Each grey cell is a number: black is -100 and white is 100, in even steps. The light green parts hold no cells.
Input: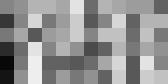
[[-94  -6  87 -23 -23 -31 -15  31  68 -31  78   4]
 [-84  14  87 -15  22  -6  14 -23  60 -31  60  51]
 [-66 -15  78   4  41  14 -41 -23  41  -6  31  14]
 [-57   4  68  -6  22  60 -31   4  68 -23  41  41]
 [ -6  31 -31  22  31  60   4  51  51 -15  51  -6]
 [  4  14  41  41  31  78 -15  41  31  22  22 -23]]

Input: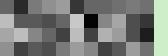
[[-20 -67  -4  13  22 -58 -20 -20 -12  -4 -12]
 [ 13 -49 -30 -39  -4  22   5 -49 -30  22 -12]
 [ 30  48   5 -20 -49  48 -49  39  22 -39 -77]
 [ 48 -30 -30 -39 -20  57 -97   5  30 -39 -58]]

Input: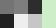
[[-74  87  55]
 [ -9  -1 -65]]

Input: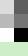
[[ 45  -8]
 [ 72 -26]
 [ 99 -98]]

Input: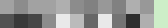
[[-36 -55 -45  10  83  47 -19  83  -9 -64  37]
 [ 27  10  27  27  37  10   1  19   1  37  19]]

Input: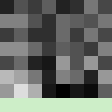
[[-73 -36 -54 -26 -73 -63  -7 -44]
 [-54 -26 -63 -63 -17 -54  -7 -44]
 [-44 -17 -73 -82  19 -36  19 -44]
 [  1   1 -36 -63 -17 -26 -36  -7]
 [ 11  11 -17 -54 -26 -36 -54   1]
 [ 19  73  37 -82 -99 -82 -91 -26]
 [ 45  29  -7 -73   1 -17 -73  19]]

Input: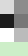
[[-78  -7]
 [ 71  10]
 [100  47]]
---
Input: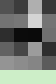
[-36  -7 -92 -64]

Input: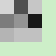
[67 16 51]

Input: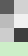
[-29  88]

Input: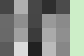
[-46  11 -54  46]

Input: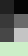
[-73 -17]

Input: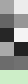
[30 18]

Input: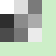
[100   9  84]

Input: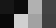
[-83  63]
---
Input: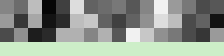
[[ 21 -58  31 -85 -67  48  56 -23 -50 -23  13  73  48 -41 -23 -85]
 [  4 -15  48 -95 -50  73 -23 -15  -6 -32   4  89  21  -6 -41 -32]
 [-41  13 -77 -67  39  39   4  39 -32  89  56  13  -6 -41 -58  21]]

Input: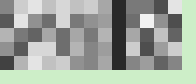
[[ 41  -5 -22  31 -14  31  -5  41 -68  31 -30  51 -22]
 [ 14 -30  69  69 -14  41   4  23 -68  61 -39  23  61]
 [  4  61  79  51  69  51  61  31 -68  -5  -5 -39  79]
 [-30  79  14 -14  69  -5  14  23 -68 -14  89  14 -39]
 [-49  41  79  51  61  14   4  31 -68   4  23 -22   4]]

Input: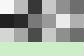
[[ 94  47 -57  57  12 -14]
 [ 67  30 -41  57  12 -14]
 [-75 -67  -5  20  84  38]]

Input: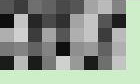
[[ 37  63 -53  29 -33  37  54 -53  46]
 [ -5   3 -23   3 -88  12  20 -23  37]
 [-33 -53 -13 -23 -43 -33  29  46   3]
 [-79  46 -79  -5  63  20 -79 -13  54]
 [-88  54 -70 -43 -62  29  54 -33 -79]]

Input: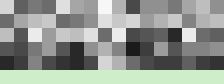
[[ 67 -25  -6 -15  75  30  22  94  40 -43  13  13  -6  30  49  13]
 [ 49 -33  84  22  57  49  75 -15  84 -43 -33 -25 -69  84 -15 -25]
 [-15  30  49  57 -15  -6  13  75  57  67  22  40  57   3  40  49]
 [-33 -43  -6  22 -33 -69  13  40   3 -79 -52  22 -33   3   3  13]
 [-69 -52   3 -43 -60 -69 -43  67  40 -15 -43 -52 -52 -25 -52 -60]]

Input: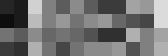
[[-10 -28   9 -19 -10 -19 -36 -62 -62  38   0  28]
 [-54 -62  38 -10 -45 -10   9   9  19 -36   0  38]
 [-70 -79  64   0 -28   9 -28 -54 -54  28  19  72]
 [-89 -79  47   0  19 -10   9  19 -19 -36 -45  72]]

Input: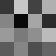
[[ 21  -4  12  47]
 [  4 -93  30 -66]
 [-29   4 -39 -21]
 [-57  56 -48  38]]
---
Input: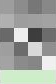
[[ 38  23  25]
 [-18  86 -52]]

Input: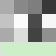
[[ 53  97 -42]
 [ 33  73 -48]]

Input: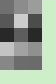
[[-32  60 -40]
 [-69 -27 -69]]

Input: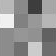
[[88  1 19]
 [10 18 14]]

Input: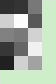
[[ 63  98 -31]
 [  1  -5  65]]

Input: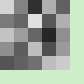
[[ -4 -21  76]
 [ 53  23 -20]]
